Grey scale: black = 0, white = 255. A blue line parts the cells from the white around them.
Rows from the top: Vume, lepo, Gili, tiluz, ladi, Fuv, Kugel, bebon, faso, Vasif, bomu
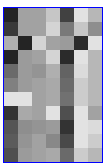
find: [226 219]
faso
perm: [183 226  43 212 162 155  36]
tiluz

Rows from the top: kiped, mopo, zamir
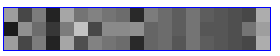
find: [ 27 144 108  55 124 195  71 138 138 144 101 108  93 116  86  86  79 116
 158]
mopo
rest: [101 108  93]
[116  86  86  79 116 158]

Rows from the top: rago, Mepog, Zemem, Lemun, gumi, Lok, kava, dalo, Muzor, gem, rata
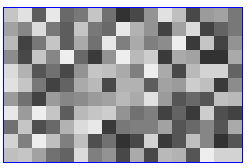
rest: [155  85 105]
[ 85 191 185]
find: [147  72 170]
rata
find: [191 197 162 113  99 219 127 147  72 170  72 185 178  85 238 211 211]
rata
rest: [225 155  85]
[105  85 191 185]
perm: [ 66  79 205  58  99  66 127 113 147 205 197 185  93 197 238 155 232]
dalo
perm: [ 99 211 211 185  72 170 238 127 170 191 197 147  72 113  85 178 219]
gumi

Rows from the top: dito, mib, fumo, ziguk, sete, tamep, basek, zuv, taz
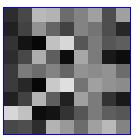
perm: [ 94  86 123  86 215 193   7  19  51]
fumo
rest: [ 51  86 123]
[94 86]
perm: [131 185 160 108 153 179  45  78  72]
taz

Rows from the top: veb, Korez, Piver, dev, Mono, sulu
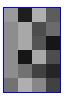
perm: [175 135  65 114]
sulu
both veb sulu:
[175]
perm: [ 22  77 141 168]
dev
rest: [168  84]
[22]

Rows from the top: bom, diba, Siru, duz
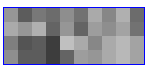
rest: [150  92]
[120 108 142 114 170 135 176 108]
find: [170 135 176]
bom
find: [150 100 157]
diba

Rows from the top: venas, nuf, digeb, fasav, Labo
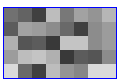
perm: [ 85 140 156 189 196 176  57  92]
fasav
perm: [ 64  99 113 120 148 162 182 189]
venas
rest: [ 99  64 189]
[120 162 148 182]
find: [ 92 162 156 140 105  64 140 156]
nuf
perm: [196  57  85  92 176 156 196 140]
digeb

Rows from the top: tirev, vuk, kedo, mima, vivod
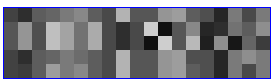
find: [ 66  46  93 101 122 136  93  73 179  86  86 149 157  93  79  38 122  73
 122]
tirev
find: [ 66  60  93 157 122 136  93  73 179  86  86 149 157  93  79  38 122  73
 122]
vivod
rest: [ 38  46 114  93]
[142]
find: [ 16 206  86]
kedo

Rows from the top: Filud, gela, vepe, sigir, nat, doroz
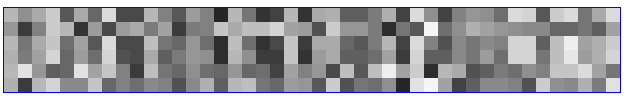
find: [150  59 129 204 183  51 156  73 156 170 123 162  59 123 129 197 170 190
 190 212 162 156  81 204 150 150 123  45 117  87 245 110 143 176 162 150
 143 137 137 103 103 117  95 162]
gela
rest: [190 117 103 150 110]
[ 45 190 110  51  73 197  59 170 170 103  87 123 183  66 219 129  81 137
 117 137 129 212 212  95 190 238 162 176 204]
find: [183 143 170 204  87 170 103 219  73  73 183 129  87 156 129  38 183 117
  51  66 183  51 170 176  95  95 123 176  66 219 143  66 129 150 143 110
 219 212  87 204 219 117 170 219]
Filud
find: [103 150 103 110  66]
nat

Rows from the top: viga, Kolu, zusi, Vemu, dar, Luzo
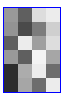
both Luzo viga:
[236]
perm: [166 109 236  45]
Luzo
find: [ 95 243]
Vemu
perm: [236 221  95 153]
viga

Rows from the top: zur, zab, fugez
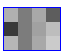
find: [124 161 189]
zab
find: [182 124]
fugez
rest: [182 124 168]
[203]
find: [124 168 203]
fugez
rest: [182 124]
[168 203]
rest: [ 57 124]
[161 189]
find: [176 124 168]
zur

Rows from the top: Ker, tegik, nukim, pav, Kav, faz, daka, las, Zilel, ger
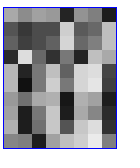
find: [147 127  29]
Ker
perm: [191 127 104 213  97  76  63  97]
nukim
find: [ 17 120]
faz
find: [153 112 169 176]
daka
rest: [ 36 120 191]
[ 97 213 221  69]
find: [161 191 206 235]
ger
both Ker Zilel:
[29]

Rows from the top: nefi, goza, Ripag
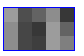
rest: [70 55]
[156  99]
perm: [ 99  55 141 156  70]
goza
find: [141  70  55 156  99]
goza
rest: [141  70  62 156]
[127]
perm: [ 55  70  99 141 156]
goza
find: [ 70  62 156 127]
Ripag

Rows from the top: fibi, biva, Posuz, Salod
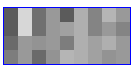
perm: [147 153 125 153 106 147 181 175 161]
Salod
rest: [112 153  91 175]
[132 181 153]
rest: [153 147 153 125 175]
[161 175 153]
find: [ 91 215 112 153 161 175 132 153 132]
biva

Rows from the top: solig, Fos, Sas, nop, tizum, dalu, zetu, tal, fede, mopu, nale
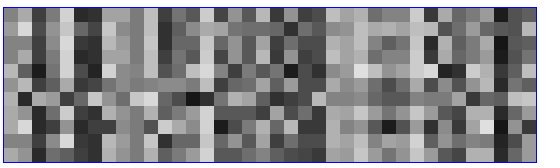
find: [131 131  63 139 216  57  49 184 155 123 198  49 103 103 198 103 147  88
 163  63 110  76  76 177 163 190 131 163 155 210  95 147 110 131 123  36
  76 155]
mopu
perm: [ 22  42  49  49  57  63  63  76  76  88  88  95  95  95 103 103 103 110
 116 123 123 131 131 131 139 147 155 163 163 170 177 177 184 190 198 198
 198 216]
Sas
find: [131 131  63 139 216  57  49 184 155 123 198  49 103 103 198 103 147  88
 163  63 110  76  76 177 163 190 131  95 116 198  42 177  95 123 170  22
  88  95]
Sas
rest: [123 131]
[139 139 123 190  63 103 110 163  95 155  76  76 170 139 155 110  76 110
 170  76 139  82 147 184  42 116  95]

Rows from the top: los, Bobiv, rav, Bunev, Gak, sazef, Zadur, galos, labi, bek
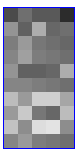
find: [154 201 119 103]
galos
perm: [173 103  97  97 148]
Gak
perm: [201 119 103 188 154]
galos
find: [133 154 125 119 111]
bek
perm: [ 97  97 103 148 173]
Gak
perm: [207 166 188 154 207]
Zadur
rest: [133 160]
[125 119 111]

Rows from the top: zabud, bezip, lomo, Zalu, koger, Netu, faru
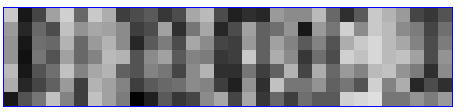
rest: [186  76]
[ 32  47  39 154 139 139 186 104  47  90 201 179 154  69  55  83]
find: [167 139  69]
lomo
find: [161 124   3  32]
faru
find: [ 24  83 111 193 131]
koger

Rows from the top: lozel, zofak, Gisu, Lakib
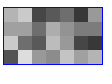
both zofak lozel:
[110]
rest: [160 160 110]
[173 147 124 124]
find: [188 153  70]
Gisu
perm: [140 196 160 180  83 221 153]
Lakib
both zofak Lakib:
[160]
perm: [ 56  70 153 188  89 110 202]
Gisu
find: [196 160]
Lakib

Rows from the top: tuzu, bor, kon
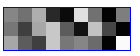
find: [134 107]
kon
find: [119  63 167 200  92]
bor
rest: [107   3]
[250]
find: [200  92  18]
bor
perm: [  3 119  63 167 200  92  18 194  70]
bor
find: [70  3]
bor

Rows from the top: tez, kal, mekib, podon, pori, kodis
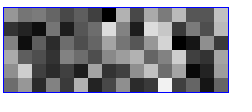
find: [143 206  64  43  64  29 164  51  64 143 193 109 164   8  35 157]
pori
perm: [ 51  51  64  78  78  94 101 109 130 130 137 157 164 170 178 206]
podon

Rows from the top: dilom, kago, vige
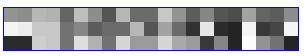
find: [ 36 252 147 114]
vige
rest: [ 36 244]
[ 56  70 244]
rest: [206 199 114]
[222 177 114 214 155 155 214 169 155  56 134  36 252 147 114  36]
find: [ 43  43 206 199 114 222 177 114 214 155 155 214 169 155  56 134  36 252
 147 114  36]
vige
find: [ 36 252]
vige
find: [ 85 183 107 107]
dilom

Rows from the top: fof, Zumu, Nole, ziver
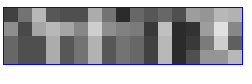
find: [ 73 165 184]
Zumu
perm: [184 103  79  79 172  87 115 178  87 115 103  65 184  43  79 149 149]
ziver
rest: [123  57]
[192  43  50 157 225 135]

